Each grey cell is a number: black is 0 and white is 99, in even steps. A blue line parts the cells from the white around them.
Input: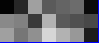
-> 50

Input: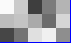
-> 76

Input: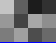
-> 26

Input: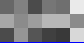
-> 54

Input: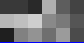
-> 74

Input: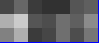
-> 79

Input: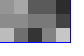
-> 54

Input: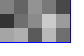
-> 43

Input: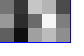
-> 17
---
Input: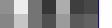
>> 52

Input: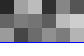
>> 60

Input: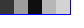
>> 21

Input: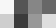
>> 80

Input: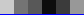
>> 79

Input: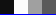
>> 6

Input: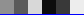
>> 56
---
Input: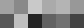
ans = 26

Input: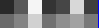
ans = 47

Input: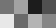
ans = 52

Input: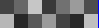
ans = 74

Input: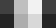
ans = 14

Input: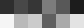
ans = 88

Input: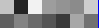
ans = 44

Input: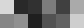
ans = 80
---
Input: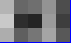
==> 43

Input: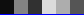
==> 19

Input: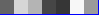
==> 70

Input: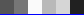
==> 97

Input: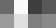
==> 24

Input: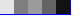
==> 60

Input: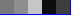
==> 77

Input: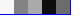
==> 66
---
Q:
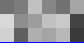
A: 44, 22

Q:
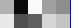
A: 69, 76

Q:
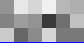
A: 57, 47

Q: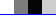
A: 99, 80

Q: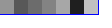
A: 58, 75

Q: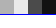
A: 69, 7
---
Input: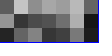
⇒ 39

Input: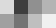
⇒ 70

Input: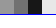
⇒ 90

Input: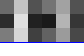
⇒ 32

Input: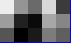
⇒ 23

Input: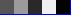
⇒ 1
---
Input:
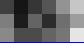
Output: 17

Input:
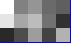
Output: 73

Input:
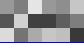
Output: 25

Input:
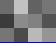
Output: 54

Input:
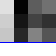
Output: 8

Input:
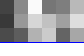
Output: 75

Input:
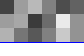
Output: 42

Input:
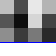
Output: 5

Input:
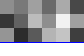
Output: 55
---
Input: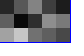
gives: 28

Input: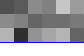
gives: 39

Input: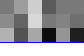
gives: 12

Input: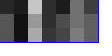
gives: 37

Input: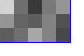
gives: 28

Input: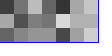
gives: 80

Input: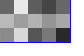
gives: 16
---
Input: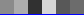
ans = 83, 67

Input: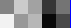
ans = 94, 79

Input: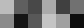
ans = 76, 73

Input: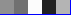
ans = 98, 70

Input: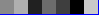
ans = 78, 68

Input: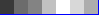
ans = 99, 84

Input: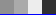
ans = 92, 66

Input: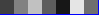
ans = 89, 75

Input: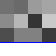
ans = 78, 71
